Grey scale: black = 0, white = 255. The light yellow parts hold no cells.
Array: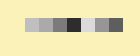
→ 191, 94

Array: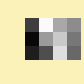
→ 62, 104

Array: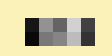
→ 22, 51

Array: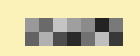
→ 153, 56

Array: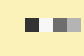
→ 51, 180

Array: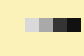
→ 217, 17
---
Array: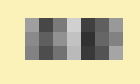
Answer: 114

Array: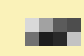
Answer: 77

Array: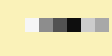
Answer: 141

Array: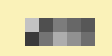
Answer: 58

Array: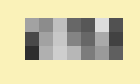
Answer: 206

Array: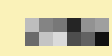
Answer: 196

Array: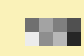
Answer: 80
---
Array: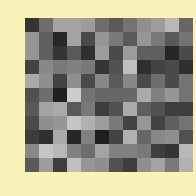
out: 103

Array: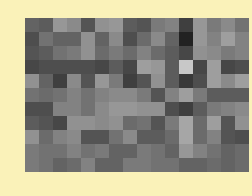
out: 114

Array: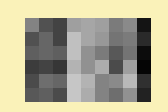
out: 20

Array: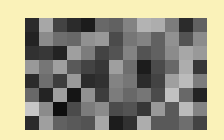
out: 97

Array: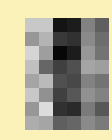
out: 95

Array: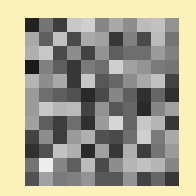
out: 147

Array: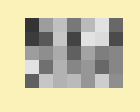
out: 104
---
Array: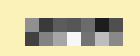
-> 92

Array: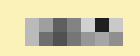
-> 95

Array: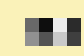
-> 237

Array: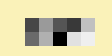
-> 85

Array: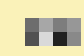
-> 125

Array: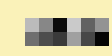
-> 11

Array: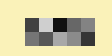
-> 17
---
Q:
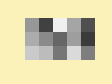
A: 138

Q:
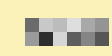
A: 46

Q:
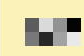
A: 40

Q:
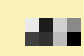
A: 49

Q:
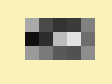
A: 45

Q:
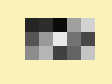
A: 153

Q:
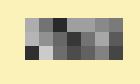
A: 145

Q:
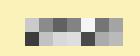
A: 194

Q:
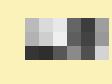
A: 206

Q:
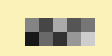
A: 105
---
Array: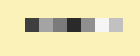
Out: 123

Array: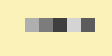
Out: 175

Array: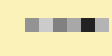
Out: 203

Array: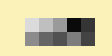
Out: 140

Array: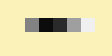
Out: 130

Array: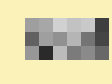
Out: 42

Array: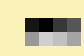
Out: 86
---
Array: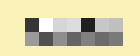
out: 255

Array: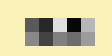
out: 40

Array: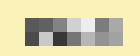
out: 97

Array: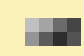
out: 164

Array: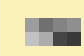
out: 112

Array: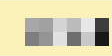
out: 161

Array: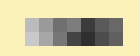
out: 154
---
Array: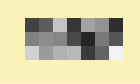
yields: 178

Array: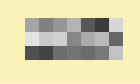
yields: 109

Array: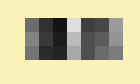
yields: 36

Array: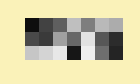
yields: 232

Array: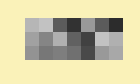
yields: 126

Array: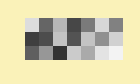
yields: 51

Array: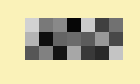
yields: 20
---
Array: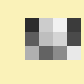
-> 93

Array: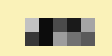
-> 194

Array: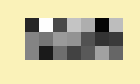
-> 132

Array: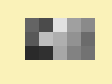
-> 88

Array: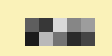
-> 94

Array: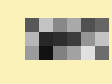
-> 182

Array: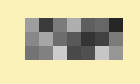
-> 136

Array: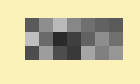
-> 191

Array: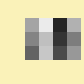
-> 132

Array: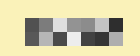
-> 81
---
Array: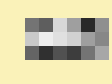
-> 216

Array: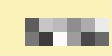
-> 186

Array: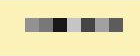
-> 24

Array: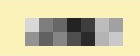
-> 103

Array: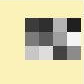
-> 180

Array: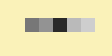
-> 41

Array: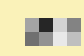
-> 211

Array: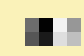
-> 242

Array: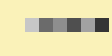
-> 142

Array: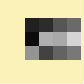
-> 86
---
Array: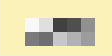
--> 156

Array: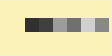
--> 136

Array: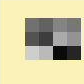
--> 37

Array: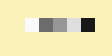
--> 24

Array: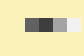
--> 242

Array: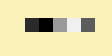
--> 92
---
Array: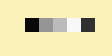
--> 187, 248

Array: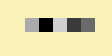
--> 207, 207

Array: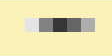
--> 54, 228

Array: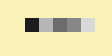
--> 108, 216

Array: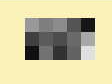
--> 77, 224

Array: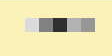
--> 47, 219

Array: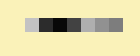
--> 66, 195

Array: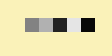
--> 34, 229

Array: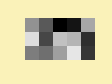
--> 193, 230

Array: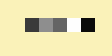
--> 100, 254
